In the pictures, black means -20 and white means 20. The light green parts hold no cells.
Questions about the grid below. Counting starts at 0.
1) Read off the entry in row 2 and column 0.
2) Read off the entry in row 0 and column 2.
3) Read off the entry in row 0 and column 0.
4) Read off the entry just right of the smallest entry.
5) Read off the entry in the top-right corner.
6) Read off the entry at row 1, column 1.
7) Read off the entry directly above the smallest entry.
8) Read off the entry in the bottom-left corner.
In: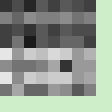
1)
-10
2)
-14
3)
-12
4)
-6
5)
-10
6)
-4
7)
-12
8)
-2

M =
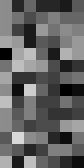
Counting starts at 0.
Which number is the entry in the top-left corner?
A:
2
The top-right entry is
-6
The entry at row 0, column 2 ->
-4
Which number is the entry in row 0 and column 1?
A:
-14
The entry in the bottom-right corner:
-18
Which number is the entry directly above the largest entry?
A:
-4
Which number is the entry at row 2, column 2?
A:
-16
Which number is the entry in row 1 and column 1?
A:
-2
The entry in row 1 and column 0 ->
2
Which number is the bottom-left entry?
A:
8
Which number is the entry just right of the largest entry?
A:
2
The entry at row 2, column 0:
2
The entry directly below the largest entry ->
-6

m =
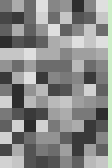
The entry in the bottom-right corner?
11
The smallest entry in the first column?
-13
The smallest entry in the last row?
-9
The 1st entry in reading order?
-1
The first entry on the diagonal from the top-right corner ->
15
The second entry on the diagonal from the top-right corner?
-5
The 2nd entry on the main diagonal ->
-11
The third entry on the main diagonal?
-5
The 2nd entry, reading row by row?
7
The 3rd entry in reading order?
-3
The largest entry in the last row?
13
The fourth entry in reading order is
15
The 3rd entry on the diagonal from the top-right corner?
1
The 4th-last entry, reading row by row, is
1

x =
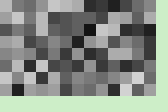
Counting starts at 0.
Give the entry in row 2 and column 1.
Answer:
-1
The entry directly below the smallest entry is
3
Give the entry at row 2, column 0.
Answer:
-7
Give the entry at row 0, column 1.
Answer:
-1
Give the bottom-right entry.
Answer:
5
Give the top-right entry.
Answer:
1
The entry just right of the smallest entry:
11
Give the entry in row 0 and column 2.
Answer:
-3
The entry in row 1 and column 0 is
5
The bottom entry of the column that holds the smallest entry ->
-3
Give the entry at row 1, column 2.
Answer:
-1
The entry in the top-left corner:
9
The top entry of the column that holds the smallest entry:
-13
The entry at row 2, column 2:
-5
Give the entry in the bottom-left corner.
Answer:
5
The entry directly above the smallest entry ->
-5

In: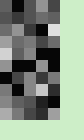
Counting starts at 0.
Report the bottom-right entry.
5
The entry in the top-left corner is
-5
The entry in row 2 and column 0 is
-3
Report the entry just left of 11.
1
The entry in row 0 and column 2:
-7
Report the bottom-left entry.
7
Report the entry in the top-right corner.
-9

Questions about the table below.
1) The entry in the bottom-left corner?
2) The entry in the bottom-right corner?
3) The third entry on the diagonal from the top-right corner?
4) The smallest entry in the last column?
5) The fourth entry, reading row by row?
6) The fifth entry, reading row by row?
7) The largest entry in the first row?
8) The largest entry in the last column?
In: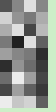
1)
17
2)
-5
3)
15
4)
-13
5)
1
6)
13
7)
15
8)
9

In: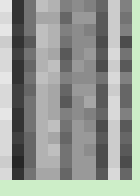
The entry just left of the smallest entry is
12
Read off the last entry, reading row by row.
-4
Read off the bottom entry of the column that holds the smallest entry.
-12
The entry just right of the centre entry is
4
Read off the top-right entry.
0
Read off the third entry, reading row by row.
-2
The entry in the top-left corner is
16
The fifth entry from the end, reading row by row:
4
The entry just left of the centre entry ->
6
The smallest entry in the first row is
-12
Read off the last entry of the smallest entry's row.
-8
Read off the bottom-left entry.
14
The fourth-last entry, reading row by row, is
4
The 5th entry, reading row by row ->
8
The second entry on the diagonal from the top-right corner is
12
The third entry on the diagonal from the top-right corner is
-6
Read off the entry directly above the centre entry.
0
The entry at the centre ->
-4
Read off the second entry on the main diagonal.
-12
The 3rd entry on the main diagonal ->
-2

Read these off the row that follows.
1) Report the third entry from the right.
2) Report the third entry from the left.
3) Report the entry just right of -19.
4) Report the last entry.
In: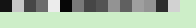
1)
3
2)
-9
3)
-1
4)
13

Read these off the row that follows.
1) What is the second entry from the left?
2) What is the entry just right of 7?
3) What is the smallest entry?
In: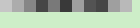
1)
7
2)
1
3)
-11
